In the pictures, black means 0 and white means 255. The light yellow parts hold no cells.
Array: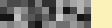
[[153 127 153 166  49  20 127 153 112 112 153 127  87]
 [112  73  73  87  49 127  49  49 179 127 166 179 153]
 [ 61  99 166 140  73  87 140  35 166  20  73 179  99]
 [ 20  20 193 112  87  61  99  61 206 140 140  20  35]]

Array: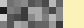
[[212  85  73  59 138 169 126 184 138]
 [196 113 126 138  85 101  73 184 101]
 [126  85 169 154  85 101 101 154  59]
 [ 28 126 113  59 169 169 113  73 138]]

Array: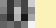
[[139  52 112  68 205]
 [125  52 191  68 139]
 [ 99 112  83 125 243]
 [ 83  37 179  23 166]]

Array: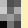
[[203 105 172]
 [187  80  92]
 [143 156 117]
 [  9 117  67]]

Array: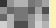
[[207 178  78  78 148 207 178]
 [148 104 119 119  92 163  78]
 [104 178 119 119 148 193 148]
 [ 52 148 178 178 119 132 163]]

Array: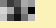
[[212 170  46 142   5]
 [196  70  18 111 184]
 [127  58  84 170 155]]

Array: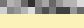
[[206 134 150 180 219 118  79 118  63  63 150 104]
 [118 180 165 104  47 134 165 104 150 180 180 219]]

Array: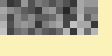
[[193  70 109 123  82 123  94  82 109 181  55 193 109 181]
 [181  82 138 151 138  55 123 151 167  70 193 167 167  55]
 [167 138 123  94  82  55 138 151  94  39 109 167 123 123]
 [151  70 138 109 138  94  94 109 151  70  70 181  94 138]
 [123  55  70 151  82 123 109  82 109  82  55 167 151 151]]
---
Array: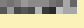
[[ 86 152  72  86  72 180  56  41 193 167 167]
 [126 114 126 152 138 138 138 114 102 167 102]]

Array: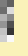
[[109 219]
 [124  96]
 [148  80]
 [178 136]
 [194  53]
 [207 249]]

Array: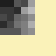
[[ 30  30  86  72 158]
 [ 44  72 114 127 173]
 [ 56  56  44 158 187]
 [ 72  56 102 114 142]
 [ 86  86  86 127 142]]

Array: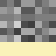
[[ 87 113  62 167 167 101 138 167]
 [101 126  87 154 154 101 126 154]
 [126 126 138 113 113 126 126 126]
 [154 138 183  87  87 154 113 101]
 [167 138 197  75  62 154 113  75]
 [183 138 209  75  62 167 113  75]]

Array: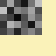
[[ 49 178 149  90  22 149]
 [ 65 105  35 105 133  90]
 [ 77 163  65  22 117 192]
 [ 90  65   9  77 149 105]
 [192  35 133 117 163  77]]

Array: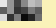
[[ 95 149  51  67 124  95]
 [218  51 124  10  38 110]
 [231 149  67 136 190 174]]

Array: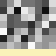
[[ 32 148 204  32 132 204 148 148]
 [ 59 204  16 235 192 100  16 177]
 [ 86 148 219 116 116 100  74 219]
 [148 192 163 132 249 163 148 177]
 [177  86 100 100  45 132 235  74]
 [204  86 100 204 219  86 163 235]
 [249  45 163 192  74 192  74 132]]

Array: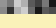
[[136  49 176 205 106  24  90  76]
 [148 120 205 176  90  64 120  24]]

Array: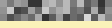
[[134  80 107 134 107 171  52  92 158  66 107  92 215  92 185 134]
 [146 201  66  80 158 107 201 146 171 185 107 121  80 171  66 146]
 [158 121 158 146  52  52 171 185 146 185 121 185  92 121  52 121]]
